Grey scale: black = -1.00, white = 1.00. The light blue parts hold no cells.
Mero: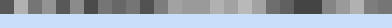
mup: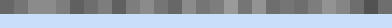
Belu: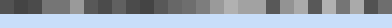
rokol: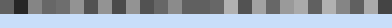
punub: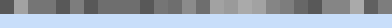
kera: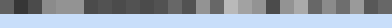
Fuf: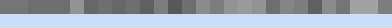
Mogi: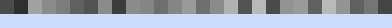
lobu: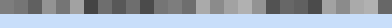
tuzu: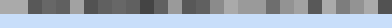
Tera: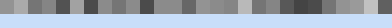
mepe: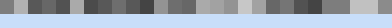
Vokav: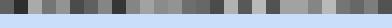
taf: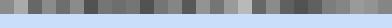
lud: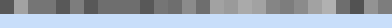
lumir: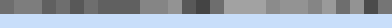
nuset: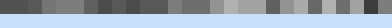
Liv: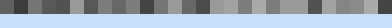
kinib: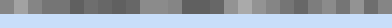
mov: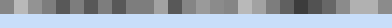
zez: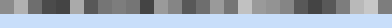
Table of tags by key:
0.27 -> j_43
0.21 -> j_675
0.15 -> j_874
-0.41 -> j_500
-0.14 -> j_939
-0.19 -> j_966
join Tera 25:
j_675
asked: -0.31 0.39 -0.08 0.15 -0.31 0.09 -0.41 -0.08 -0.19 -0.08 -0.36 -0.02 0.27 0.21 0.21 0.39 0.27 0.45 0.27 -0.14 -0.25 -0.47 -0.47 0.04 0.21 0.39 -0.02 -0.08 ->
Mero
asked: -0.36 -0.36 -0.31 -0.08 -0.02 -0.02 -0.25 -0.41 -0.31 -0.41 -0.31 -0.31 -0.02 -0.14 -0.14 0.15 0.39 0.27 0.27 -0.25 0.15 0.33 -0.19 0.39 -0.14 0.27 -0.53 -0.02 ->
nuset
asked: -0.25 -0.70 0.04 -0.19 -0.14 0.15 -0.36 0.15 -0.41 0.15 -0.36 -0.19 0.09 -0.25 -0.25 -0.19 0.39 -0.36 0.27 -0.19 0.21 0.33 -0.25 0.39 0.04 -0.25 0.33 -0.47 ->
rokol
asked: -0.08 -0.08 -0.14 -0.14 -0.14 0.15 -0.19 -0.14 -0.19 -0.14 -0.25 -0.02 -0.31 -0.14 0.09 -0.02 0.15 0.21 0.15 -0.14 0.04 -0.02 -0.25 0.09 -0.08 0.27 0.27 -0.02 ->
Fuf

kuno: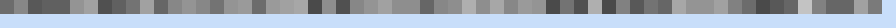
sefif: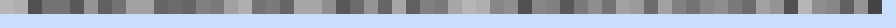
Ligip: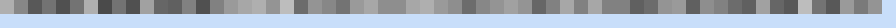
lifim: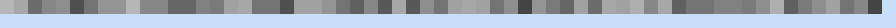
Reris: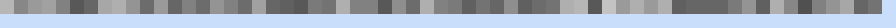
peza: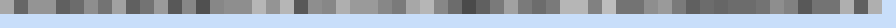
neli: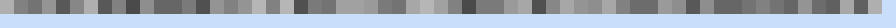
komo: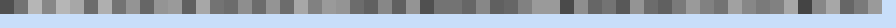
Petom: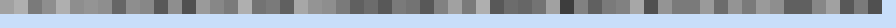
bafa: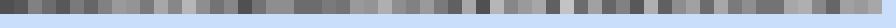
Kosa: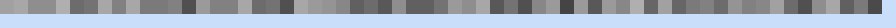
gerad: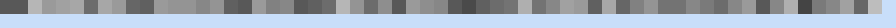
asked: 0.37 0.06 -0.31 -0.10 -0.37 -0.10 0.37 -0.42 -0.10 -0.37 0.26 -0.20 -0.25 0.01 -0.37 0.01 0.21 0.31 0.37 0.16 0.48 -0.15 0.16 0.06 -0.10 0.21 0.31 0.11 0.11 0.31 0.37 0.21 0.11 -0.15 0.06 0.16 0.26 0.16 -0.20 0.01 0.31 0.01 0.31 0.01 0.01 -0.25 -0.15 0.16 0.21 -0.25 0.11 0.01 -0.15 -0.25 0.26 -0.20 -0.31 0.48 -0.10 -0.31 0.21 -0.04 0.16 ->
Ligip
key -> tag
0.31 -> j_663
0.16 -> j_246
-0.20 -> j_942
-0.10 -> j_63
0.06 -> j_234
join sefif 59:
j_234

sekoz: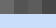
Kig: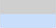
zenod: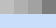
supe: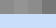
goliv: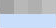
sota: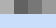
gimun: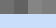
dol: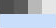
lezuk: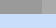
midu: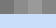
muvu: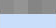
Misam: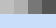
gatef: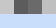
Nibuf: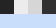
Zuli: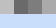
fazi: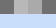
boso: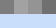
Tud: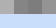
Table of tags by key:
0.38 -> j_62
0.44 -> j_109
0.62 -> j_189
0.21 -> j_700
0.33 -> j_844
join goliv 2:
j_62
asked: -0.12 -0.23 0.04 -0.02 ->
gimun
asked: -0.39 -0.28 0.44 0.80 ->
dol
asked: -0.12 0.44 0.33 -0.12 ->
fazi
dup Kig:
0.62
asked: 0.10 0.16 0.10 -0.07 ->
supe

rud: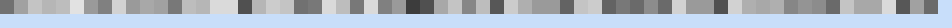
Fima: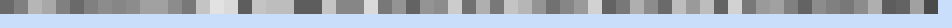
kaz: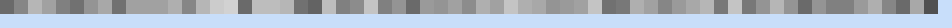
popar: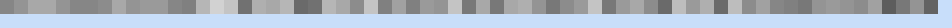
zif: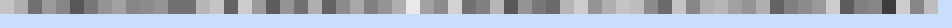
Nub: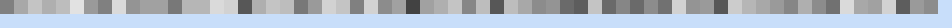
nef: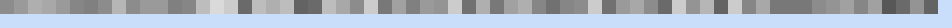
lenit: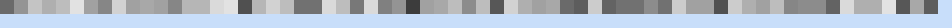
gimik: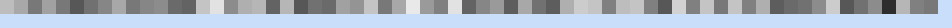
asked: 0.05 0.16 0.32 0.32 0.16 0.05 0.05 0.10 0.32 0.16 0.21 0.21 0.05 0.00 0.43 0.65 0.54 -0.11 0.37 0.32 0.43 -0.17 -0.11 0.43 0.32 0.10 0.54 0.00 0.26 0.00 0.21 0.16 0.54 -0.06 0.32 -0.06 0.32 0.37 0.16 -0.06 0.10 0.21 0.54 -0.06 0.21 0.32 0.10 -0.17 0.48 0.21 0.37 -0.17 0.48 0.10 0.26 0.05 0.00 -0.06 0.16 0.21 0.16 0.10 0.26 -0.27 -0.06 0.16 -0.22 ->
popar
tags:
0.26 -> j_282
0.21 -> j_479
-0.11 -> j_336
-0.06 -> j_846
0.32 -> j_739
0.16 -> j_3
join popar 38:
j_3
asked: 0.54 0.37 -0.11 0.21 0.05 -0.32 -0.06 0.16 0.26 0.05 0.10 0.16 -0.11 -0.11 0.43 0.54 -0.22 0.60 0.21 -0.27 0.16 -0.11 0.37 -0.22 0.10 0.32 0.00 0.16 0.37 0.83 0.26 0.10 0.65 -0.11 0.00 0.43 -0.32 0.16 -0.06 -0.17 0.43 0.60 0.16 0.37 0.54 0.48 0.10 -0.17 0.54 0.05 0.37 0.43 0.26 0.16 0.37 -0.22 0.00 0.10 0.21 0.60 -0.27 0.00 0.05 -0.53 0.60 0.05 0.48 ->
zif
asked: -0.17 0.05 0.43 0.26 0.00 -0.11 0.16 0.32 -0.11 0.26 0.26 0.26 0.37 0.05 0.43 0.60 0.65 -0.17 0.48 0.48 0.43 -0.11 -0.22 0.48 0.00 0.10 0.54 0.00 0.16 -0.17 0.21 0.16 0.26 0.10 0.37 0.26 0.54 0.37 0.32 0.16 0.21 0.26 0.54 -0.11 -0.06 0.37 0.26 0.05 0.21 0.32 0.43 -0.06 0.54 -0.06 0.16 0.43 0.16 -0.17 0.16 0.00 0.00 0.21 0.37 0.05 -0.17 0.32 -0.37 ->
kaz
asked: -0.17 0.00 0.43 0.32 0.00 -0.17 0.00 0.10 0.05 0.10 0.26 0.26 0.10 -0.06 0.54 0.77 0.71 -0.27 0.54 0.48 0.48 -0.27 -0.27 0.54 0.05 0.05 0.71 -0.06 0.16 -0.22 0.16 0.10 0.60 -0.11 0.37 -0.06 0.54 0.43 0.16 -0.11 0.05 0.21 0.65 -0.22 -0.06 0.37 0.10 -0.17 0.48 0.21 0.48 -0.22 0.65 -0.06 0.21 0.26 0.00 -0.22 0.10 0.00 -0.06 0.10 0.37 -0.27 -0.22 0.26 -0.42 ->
Fima

